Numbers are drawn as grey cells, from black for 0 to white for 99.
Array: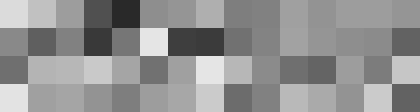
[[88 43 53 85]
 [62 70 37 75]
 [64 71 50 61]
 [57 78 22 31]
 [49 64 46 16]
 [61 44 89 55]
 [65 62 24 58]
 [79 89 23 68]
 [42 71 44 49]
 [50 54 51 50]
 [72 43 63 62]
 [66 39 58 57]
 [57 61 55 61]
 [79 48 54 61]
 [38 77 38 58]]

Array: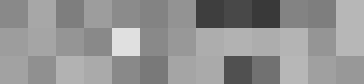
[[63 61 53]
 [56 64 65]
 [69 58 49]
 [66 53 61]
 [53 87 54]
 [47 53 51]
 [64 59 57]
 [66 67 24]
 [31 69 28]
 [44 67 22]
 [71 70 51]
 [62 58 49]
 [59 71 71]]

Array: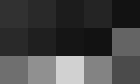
[[43 16 19]
 [56 12 16]
 [81  8 11]
 [51  7 14]
 [29 39  7]]

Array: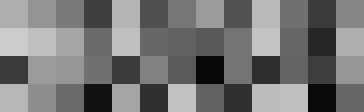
[[71 23 79 67]
 [55 60 74 57]
 [41 58 64 47]
 [ 7 44 41 24]
 [64 23 74 70]
 [19 50 40 31]
 [75 35 38 46]
 [38  3 34 60]
 [19 45 45 32]
 [73 18 76 72]
 [74 39 40 44]
 [ 4 24 15 23]
 [40 58 67 52]]

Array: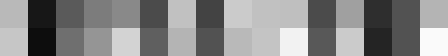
[[77 72]
 [ 5  9]
 [43 35]
 [58 48]
 [82 53]
 [37 29]
 [70 75]
 [32 26]
 [72 79]
 [76 75]
 [94 74]
 [34 29]
 [79 62]
 [14 18]
 [32 32]
 [97 70]]

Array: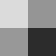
[[59 85]
 [17 58]]

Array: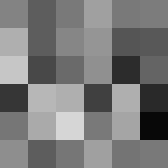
[[55 46 21 77 68 51]
 [36 66 71 28 36 36]
 [46 83 68 41 52 47]
 [62 47 25 56 58 62]
 [45 64 68 17 33 47]
 [47  3 16 39 34 48]]

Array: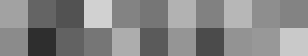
[[54 63]
 [18 39]
 [38 32]
 [46 81]
 [67 51]
 [35 46]
 [58 69]
 [29 50]
 [57 71]
 [59 55]
 [78 51]]
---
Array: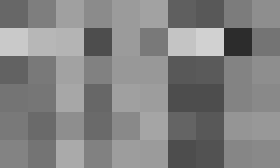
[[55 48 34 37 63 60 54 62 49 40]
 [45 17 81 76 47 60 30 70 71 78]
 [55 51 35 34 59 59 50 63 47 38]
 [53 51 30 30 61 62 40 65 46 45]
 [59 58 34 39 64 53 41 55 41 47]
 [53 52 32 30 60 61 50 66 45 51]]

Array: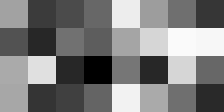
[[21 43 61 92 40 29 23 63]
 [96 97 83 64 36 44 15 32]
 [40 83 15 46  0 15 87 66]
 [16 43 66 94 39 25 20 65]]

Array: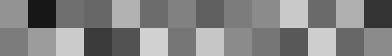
[[20 68 41 78 54 48 37 50 42 69 40 43  9 57]
 [54 40 80 34 46 54 77 46 81 32 23 79 60 48]]

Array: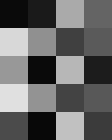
[[39 66 10  4]
 [35 25 56 84]
 [11 71  4 59]
 [34 26 57 87]
 [23 75  3 29]]

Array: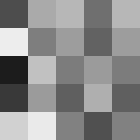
[[71 43 71 66 30]
 [61 38 61 49 92]
 [48 60 48 75 11]
 [37 68 37 60 22]
 [50 31 50 91 81]]

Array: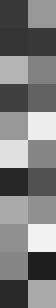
[[59 22]
 [22 20]
 [50 70]
 [38 25]
 [92 59]
 [52 87]
 [31 15]
 [56 66]
 [94 56]
 [12 52]
 [66 16]]
